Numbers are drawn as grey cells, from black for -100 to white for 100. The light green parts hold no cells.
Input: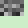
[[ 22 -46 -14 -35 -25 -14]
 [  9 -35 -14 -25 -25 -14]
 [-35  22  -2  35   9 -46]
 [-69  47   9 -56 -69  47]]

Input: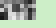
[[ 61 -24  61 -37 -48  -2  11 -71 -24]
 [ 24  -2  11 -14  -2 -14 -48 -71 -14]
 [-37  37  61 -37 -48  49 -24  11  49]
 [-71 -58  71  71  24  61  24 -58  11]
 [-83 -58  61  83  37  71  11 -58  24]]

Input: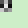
[[ 58 -10  22]
 [-33  47 -56]
 [-77  82 -89]]

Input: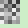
[[ 88  21 -22  31  21]
 [ 78  53  53 -33  65]
 [ 65 -22  11 -57  41]
 [ 11  41 -45  53 -57]
 [ -1  31 -11  88 -22]
 [-11  41  11  78  31]]

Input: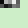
[[-37 -83 -59  -4 -16]
 [-93  43  18  87 -27]]

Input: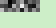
[[ 50 -27   4 -27  14 -76  27 -50  14 -27]
 [ 14   4 -98 -63  -6  27 -63 -17 -40 -17]
 [-40 -50 -86  38 -17  85  -6 -76 -86   4]]
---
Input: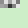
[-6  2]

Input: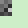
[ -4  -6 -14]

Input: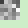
[-24  82  37  56  54]

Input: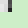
[-42  71  80]

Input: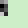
[  32 -100]

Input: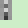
[ 18 -18  21]

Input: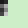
[-68 -18]

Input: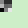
[-65 -23 -96]

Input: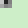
[1 3]
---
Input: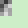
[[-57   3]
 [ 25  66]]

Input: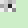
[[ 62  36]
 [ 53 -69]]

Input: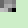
[[11 14]
 [30 35]]

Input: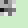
[[-43  29]
 [ 38  24]]

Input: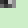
[[-74  51]
 [-52 -32]]

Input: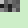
[[-27  -2]
 [-33 -76]]
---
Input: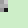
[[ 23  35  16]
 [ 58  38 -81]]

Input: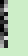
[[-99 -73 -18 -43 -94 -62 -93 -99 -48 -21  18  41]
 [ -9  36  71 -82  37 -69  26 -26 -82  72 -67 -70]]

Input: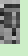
[[ 37  55 -44 -73  31 -62   5  10   3 -44  30]
 [ 34 -62  -4 -52 -44 -36 -50  22  16  21 -10]
 [ 36 -64  -5 -49 -42 -33 -53  21  15  19  -7]
 [ 43 -56  -3  29  -3  17 -10 -59 -79  42 -60]
 [ 38 -61   0 -48 -44 -33 -51  21  13  15  -6]]

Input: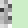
[[ 65  71 -55  51  39  48  74]
 [ 17  51  30  28  28  22  63]
 [ 80 -31  22  77 -32  28  98]]

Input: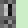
[[-25  -5  -8  -6 -20 -28 -15]
 [-41  56  41  52 -18 -58   6]
 [ -3 -89 -76 -85 -23  12 -44]
 [-30  16   9  14 -20 -38  -8]]

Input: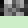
[[-94 -84 -55 -85]
 [ 51   5   2   5]
 [ 66  22 -26   0]
 [-26 -45   1 -37]
 [ 11  -6 -31  26]
 [ 30  23 -60  15]
 [-68 -49 -64 -72]]
